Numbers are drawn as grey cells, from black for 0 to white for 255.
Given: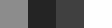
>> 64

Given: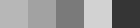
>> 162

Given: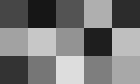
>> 191

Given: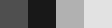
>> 79

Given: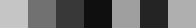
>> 159

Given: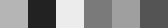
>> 159
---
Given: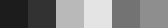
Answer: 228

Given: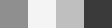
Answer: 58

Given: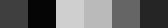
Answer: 186

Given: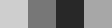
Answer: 167

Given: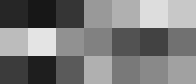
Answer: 153

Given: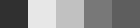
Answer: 120

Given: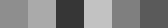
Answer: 194

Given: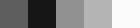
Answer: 180
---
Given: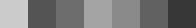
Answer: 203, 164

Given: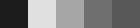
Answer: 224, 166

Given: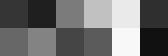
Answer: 248, 234

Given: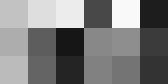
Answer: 249, 236

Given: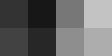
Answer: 195, 173

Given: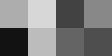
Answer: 215, 188

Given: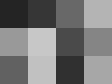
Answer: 199, 193

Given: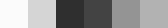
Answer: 251, 213

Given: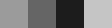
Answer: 197, 155
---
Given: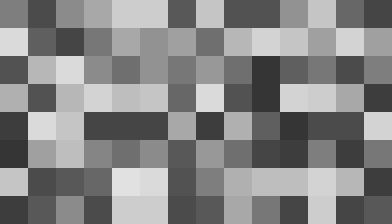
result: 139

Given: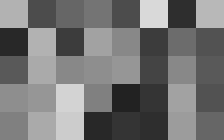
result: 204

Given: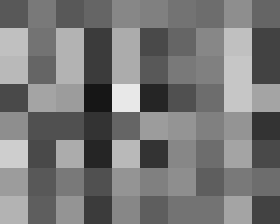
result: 148

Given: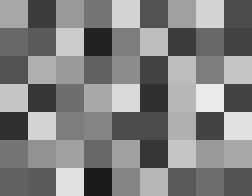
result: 226

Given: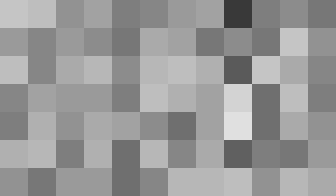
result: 154

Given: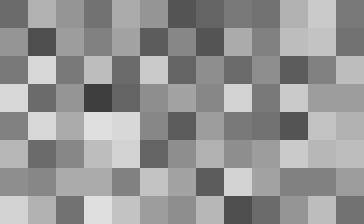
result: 114

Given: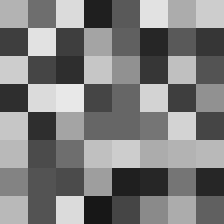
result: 219

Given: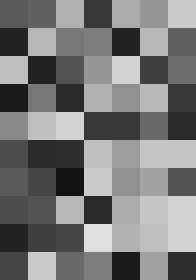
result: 105
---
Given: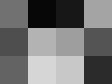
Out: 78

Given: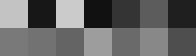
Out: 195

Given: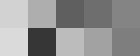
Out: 210

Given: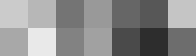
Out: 203

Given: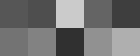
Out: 86

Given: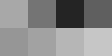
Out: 168

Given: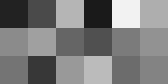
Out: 139

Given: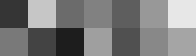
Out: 53

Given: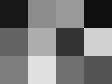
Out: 99
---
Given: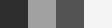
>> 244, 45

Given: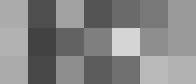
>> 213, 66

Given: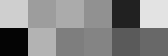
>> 227, 4

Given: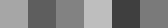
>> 190, 63

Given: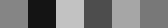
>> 194, 20

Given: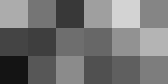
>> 211, 20
